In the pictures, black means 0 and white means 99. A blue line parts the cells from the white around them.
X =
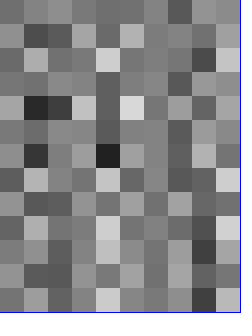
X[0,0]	43
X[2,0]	41
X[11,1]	35
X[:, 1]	[51, 30, 67, 44, 16, 42, 21, 70, 34, 68, 56, 35, 61]
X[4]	[64, 16, 24, 75, 37, 84, 46, 61, 39, 64]
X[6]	[55, 21, 49, 61, 13, 62, 51, 37, 69, 45]
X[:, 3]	[47, 64, 47, 51, 75, 52, 61, 45, 57, 48, 51, 57, 51]
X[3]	[46, 44, 53, 51, 37, 49, 52, 34, 59, 55]
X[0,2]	55
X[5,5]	50
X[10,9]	64
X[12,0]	45
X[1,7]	51
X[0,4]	43
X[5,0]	47
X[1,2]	35
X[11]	[57, 35, 34, 57, 47, 63, 44, 64, 38, 46]
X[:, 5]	[44, 69, 46, 49, 84, 50, 62, 40, 62, 45, 54, 63, 52]
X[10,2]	36
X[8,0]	57
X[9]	[39, 68, 45, 48, 80, 45, 50, 42, 31, 81]
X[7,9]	80
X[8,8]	40
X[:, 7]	[34, 51, 46, 34, 61, 35, 37, 34, 63, 42, 61, 64, 55]
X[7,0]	36

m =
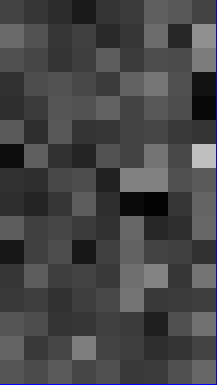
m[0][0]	26
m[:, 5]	[23, 21, 23, 38, 26, 26, 26, 50, 4, 40, 38, 43, 45, 23, 24, 22]
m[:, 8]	[26, 56, 48, 7, 3, 20, 74, 35, 39, 40, 19, 45, 24, 44, 26, 40]
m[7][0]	19
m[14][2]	27
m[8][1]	14
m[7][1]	18
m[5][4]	21
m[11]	[21, 36, 24, 26, 22, 43, 51, 21, 45]
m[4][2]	33
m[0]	[26, 21, 17, 10, 20, 23, 37, 34, 26]
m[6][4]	32
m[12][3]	24
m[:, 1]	[21, 32, 27, 30, 23, 18, 37, 18, 14, 25, 25, 36, 24, 30, 22, 29]
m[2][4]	36
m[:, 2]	[17, 21, 20, 32, 33, 34, 19, 28, 21, 27, 30, 24, 19, 20, 27, 35]
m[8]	[18, 14, 21, 36, 18, 4, 1, 21, 39]
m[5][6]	27
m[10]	[9, 25, 30, 9, 25, 38, 26, 25, 19]
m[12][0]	22
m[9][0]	36
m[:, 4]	[20, 16, 36, 23, 38, 21, 32, 13, 18, 19, 25, 22, 28, 25, 26, 31]
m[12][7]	23
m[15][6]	23
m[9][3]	23
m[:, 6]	[37, 42, 30, 46, 34, 27, 45, 50, 1, 15, 26, 51, 22, 12, 18, 23]
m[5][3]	20

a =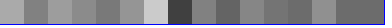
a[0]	66
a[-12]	47
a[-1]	42
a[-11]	58
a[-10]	79
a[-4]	42

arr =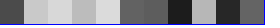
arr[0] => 29
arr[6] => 36
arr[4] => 85

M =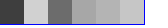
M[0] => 24
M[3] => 65
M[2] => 42
